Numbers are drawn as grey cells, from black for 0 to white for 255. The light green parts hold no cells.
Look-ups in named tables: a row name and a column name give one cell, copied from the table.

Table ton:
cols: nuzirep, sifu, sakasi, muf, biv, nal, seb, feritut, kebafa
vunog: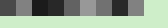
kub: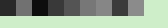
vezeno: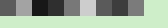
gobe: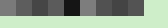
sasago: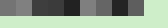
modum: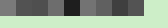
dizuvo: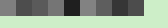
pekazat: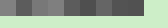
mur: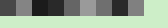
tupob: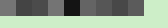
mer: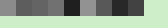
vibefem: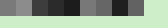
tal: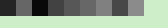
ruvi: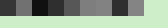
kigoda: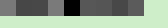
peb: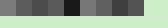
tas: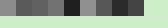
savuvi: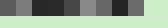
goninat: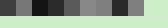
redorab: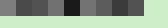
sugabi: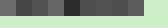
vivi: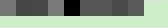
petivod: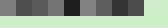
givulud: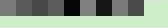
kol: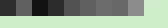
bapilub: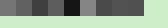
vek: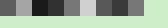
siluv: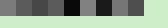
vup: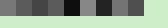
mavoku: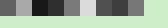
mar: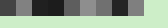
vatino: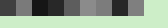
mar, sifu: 129
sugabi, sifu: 69
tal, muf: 66
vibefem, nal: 120
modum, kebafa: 83
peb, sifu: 92
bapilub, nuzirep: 117
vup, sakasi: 69
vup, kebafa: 79
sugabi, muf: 102
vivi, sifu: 70
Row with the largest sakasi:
pekazat

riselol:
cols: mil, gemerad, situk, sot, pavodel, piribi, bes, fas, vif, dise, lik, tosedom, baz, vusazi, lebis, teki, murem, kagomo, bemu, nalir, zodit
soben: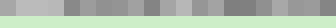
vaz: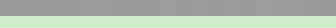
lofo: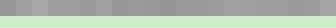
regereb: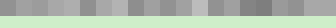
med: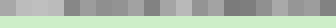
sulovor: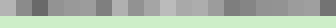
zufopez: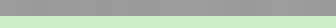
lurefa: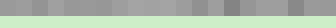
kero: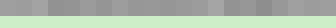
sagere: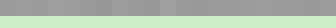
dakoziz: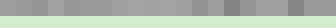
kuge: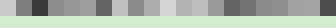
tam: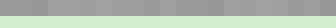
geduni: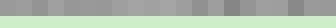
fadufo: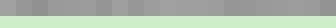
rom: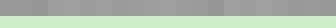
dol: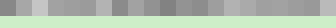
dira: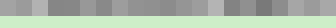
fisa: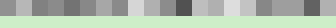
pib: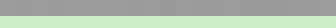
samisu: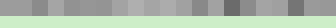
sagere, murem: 157
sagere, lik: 160
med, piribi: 156
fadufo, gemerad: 151
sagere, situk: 155
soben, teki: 128
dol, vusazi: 158
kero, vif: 151
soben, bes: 145
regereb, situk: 156
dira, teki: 144
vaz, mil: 154
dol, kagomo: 162
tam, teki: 157
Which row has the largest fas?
kuge

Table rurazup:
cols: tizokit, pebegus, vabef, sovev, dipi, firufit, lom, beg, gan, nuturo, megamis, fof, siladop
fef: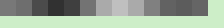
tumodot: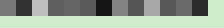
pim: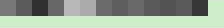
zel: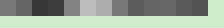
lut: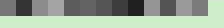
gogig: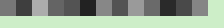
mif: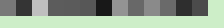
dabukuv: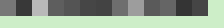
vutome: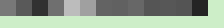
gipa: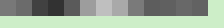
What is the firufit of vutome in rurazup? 160
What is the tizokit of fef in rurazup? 120
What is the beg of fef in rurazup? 191
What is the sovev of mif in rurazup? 92
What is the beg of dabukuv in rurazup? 110
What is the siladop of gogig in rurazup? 133
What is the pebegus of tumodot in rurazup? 49
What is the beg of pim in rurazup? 94
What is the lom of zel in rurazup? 174
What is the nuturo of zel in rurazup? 100
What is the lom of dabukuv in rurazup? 67
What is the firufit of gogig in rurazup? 34

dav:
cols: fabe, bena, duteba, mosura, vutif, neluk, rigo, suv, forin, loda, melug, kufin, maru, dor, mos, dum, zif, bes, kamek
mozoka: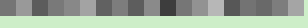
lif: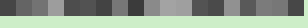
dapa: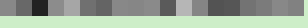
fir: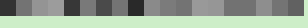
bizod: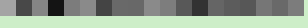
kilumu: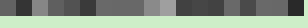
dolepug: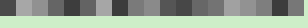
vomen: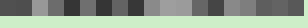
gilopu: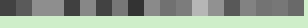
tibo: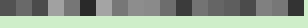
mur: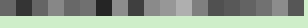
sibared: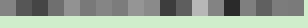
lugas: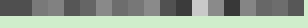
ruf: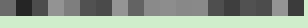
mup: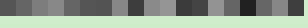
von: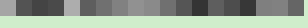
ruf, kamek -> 59
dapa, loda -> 138
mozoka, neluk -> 163
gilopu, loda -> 138
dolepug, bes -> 60
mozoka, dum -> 115
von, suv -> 129
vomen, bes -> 99
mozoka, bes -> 125

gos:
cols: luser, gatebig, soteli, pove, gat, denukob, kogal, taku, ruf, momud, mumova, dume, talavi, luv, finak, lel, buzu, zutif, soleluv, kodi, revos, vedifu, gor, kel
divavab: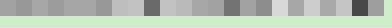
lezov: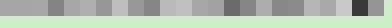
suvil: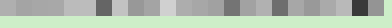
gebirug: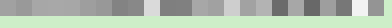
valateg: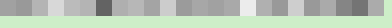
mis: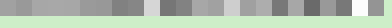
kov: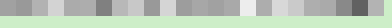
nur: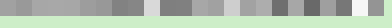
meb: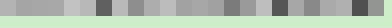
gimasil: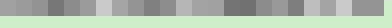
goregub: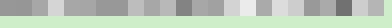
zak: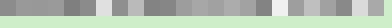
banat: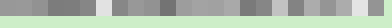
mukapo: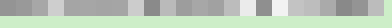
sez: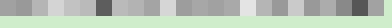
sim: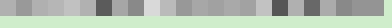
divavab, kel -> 158
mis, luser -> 161
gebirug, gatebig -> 153
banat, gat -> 125
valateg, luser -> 161
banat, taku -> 135
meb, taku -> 185
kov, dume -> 157
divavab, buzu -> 141
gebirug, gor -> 242

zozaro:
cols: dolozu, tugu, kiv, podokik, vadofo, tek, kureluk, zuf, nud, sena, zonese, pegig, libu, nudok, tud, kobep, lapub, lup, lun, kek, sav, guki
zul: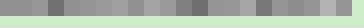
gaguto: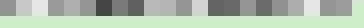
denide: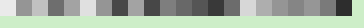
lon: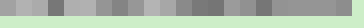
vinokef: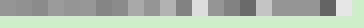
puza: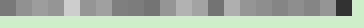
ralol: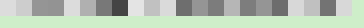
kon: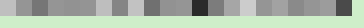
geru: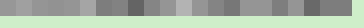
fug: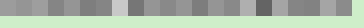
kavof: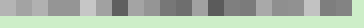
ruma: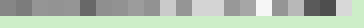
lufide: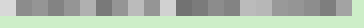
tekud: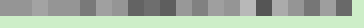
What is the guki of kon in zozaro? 74
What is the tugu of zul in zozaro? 144
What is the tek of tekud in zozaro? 121
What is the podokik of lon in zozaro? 119
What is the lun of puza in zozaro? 141
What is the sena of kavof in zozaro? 149
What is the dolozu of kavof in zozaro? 180
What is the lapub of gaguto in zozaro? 106
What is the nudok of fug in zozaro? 149
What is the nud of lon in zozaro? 151
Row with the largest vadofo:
ralol

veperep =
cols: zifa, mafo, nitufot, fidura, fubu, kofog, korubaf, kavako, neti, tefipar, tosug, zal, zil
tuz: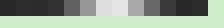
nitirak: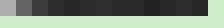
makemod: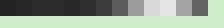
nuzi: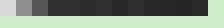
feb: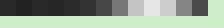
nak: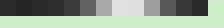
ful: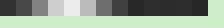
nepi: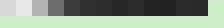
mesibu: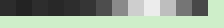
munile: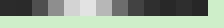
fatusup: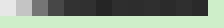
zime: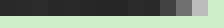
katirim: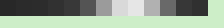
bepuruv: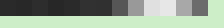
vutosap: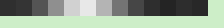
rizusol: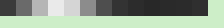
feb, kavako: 119
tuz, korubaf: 223
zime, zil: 188
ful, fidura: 206
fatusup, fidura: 71
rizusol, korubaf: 78
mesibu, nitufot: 45
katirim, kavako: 217
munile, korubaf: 183
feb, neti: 196
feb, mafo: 34
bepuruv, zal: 168

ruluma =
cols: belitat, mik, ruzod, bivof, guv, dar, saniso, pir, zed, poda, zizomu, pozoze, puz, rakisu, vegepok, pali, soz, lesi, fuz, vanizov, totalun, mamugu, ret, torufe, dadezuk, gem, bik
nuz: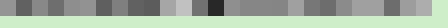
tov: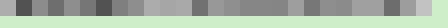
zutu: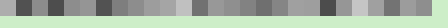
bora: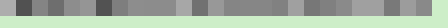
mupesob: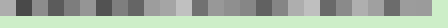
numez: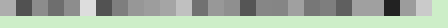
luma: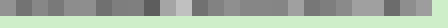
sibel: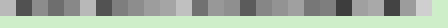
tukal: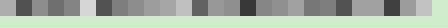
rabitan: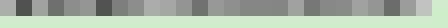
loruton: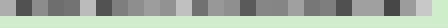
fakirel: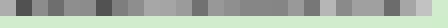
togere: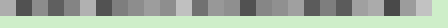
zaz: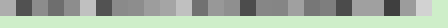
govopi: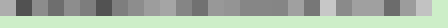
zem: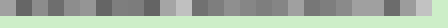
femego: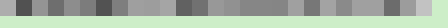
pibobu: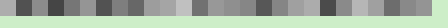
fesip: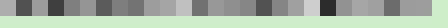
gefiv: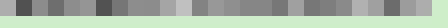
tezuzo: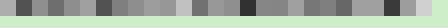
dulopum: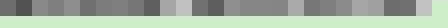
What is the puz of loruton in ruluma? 113
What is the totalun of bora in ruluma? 128
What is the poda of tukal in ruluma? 157
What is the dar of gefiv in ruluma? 149
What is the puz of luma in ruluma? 113
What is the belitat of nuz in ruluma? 148
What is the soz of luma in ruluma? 134
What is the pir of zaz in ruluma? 138
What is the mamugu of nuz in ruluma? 138
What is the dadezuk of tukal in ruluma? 64
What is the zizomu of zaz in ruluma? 165
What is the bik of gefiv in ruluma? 173
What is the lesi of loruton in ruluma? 133
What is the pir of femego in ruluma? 126
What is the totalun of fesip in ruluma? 44
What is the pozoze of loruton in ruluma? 192
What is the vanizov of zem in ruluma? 119
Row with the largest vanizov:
fesip

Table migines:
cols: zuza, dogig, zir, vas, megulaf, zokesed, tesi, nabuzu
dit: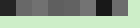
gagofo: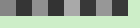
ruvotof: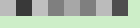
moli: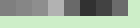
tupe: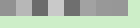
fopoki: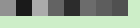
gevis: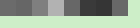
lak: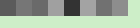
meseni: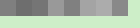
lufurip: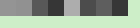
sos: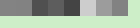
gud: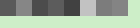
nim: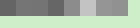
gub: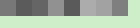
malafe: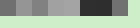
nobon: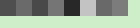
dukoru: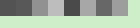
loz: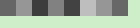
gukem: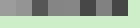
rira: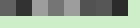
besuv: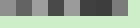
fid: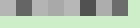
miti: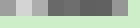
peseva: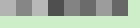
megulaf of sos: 68
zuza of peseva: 179
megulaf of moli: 105
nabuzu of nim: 145
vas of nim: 102
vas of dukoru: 188
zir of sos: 80
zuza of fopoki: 145
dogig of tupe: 183
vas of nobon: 117
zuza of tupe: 146
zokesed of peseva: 107
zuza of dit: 37
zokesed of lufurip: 76
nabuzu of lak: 141
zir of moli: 142

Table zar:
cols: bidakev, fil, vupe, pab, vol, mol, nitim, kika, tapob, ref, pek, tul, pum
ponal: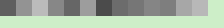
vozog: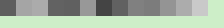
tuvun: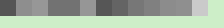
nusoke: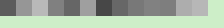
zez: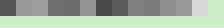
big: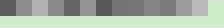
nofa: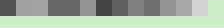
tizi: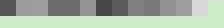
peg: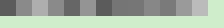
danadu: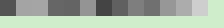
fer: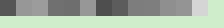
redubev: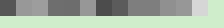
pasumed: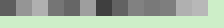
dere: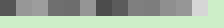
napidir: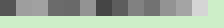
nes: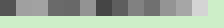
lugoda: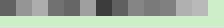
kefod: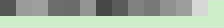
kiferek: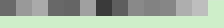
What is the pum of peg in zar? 186
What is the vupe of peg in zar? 173
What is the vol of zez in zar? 108
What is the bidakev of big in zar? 94
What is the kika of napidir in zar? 93
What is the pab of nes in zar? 106
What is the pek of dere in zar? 143
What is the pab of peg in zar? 137
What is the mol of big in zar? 148
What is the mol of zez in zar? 149
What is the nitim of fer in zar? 79
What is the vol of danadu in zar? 100
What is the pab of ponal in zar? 135
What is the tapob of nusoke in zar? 120
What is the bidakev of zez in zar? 86
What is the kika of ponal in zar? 108
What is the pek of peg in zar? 123

